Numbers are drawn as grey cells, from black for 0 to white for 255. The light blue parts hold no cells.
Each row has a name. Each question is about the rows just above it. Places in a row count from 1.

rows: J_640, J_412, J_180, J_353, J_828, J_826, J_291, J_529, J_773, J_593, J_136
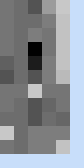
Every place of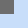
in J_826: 2
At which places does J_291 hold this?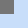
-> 1 2 4 5
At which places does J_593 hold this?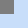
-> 3 4 5
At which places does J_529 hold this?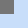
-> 1 5
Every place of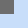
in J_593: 2
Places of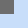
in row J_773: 1 2 4

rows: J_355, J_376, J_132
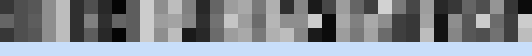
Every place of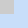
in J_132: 11
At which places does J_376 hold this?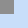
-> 4 21 22 28 33
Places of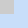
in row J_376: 11 23 35 38
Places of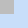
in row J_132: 5 13 21 31 38
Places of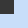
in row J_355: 1 33 37
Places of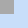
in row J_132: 18
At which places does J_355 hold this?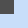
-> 2 7 35

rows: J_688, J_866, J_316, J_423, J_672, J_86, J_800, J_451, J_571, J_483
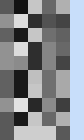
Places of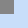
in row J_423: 4
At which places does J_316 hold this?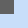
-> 1 5
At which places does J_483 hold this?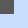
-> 1 5
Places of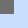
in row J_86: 4

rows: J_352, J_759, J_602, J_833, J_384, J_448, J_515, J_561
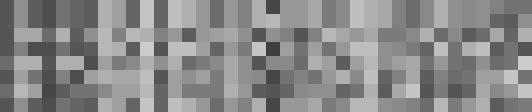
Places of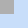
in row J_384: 2 3 5 6 11 13 23
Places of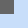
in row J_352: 6 10 12
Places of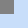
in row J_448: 5 22 29 32
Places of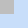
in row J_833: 13 14 26 27 32 35
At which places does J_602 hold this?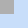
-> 5 11 31 38

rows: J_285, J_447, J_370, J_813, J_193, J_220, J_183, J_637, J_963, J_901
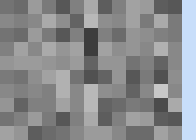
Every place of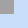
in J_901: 1 12
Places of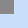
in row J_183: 1 3 6 9 11 13
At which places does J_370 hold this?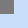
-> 4 13
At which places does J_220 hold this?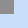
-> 3 13
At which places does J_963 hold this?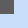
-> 8 12
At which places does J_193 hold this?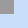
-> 2 3 6

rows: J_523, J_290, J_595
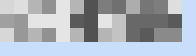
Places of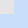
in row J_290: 3 4 5 8
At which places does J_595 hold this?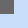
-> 10

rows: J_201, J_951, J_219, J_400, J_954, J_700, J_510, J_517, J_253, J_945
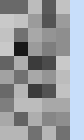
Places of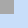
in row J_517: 4 5
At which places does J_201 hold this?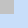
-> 5
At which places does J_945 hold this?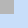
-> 1 2 4
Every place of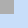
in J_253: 3
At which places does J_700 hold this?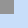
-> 4
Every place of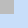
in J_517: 2 3

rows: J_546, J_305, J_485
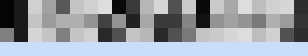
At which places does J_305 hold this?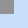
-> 7 9 16 18
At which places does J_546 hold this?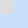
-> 8 18
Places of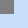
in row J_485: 1 5
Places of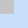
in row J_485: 4 6 10 15
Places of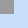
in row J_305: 4 21
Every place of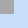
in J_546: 17

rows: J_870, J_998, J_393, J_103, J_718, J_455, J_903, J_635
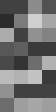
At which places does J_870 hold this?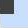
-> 1 2
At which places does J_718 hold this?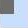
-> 3
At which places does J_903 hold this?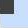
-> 2 3 4
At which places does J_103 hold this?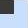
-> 3 4

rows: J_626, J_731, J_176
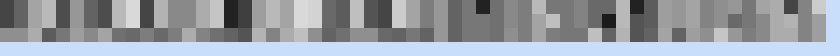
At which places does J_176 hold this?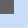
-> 17 24 29 31 33 44 47 49
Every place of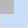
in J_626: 4 9 20 39 45
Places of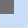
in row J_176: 9 16 25 36
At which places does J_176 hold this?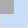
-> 3 14 21 56 57
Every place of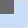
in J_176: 10 12 28
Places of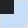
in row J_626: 17 35 46

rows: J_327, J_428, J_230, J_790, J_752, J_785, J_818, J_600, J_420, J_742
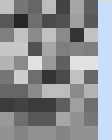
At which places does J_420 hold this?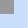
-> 1
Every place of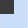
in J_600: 1 3 4
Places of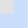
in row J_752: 3 6 7
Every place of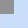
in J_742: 1 3 4 6 7
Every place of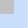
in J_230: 2 4 7

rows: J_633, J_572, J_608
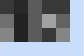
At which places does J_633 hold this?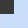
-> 1 4 5
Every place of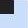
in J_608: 2

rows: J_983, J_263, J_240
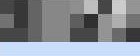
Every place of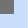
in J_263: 1 10
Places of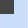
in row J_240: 1 2 6 7

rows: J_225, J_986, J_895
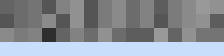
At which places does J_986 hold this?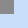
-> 4 9 14
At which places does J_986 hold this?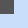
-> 1 5 7 12
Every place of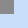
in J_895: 1
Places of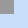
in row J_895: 12
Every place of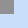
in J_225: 6 16

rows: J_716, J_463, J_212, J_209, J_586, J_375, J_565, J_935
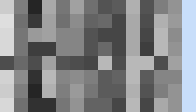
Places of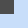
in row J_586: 1 3 6 9 12
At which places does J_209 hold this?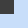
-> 3 4 11
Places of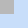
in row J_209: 12
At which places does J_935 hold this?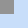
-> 6 13

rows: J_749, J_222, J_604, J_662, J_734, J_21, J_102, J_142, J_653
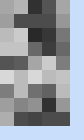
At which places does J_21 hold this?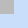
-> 2 4
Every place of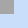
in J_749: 1 5
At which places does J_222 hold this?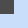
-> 2 3 4
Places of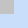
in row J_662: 1 2
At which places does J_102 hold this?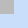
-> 2 5
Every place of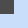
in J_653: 2 4 5
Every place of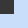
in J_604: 4

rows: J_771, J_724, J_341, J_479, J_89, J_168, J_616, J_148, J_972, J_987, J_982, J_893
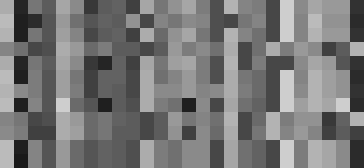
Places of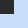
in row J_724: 3 26
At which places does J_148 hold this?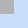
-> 23
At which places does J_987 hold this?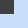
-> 3 4 14 24 26
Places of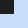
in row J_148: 2 8 14
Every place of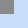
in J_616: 2 12 13 16 22
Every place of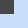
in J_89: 18 20 21

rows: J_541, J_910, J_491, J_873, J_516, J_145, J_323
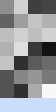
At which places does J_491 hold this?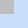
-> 1 3
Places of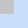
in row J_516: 1

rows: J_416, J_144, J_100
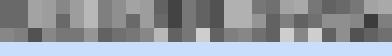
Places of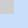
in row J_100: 15 21 23
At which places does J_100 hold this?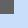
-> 8 13 16 20 24 27
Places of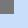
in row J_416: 14 19 23 26
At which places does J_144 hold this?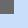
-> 1 2 5 10 12
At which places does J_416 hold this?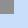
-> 9

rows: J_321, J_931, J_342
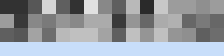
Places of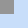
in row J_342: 11 13
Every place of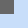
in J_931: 11 14 16
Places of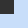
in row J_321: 1 2 6
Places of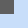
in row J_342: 1 9 15
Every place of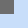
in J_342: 4 16
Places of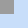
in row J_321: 13 14 16
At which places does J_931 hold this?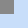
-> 3 6

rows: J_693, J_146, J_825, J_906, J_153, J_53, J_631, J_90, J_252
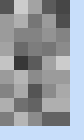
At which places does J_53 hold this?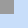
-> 1 4 5
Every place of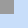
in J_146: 1 4
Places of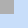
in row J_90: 1 4 5
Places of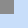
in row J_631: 4
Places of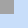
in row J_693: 3
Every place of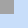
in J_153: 4

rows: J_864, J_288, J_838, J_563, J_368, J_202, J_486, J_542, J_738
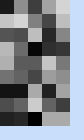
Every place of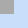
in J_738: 4 5
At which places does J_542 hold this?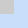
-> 3
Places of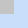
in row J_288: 1

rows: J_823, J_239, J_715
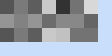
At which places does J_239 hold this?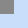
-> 5 6
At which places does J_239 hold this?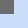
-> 4

